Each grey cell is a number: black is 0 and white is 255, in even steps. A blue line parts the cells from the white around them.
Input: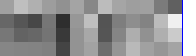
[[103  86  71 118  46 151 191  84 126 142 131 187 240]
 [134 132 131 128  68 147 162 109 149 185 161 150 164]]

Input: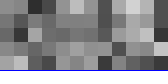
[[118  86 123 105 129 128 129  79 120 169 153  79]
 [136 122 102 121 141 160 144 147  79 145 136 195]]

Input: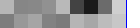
[[125 152 165 130 123 181 167 188 199]]

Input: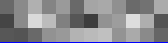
[[ 69 138 218 188 128  86  61 146 157 221 174  84]]

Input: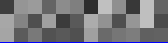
[[167 132  79 160  59  89 172 146  79 150 191  75]]

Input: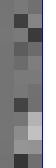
[[117  63 132]
 [116  93 107]
 [116 122 122]
 [116  67 112]
 [117 140 193]
 [114  53 111]]

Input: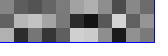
[[ 98 182 194 164 121  44  19  88 212  96 149]]
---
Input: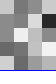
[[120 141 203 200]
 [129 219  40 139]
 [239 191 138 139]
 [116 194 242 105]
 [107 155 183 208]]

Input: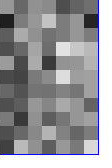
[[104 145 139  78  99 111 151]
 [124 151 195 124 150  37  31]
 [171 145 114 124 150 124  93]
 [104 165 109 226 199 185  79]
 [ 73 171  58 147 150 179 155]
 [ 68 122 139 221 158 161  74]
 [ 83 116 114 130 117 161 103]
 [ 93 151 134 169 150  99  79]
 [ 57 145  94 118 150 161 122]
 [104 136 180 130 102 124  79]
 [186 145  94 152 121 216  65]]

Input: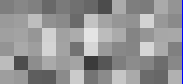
[[135 128 104 122 112 103  76 171 126 123 170 148 126]
 [158 190 145 138 106 195 164 150 146 211 152 138 154]
 [163 150 209 161 172 228 188 171 132 149 167 168 160]
 [169 158 212 163 114 214 154 136 133 214 171 128 148]
 [ 77 141 170 156 164  59  86 126 140 132 109 136 188]
 [152  94  92 139 203 116 139 198 170 107 103 177 158]]

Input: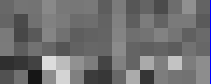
[[116 115 137 120 119 121  93 123  86 100  75 109 144  99 104]
 [ 74 113 129 123 108 110  99 129  94 124  99 122 122  90 101]
 [ 71  89 133 113  94  98 100 132 111 115 130 117  96 106 122]
 [ 93 114 102  84  98 103 102 139 100  95  99  92 114 103 123]
 [ 53  66 220 188 145 125  68 129 100 170 127 195 125 141  47]
 [112  22 141 212 128  60  55 104 171  53 125 116 114 141  81]]

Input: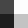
[[253  70]
 [195  30]]

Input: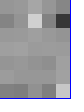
[[153 166 150 134 150]
 [148 208 130  54 132]
 [154 159 153 148 153]
 [161 155 156 155 159]
 [152 147 143 160 149]
 [151 151 151 161 156]
 [126 145 127 199 129]]

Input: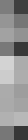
[[ 63 125]
 [118 149]
 [146 162]
 [ 56 121]
 [172 211]
 [173 204]
 [157 171]
 [163 170]
 [184 177]
 [ 55 119]]

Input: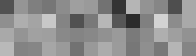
[[149 127 118 140 159 154 114  52 181 147 134  78 169  82]
 [174 164 200 132  81 121 183  86  43 128 211 140 169 143]
 [148 161 159 137 132 136 145 154 122 139 175 159 146 169]
 [131 134 166 154 114 153 172 155 119 143 120 181 133 185]]
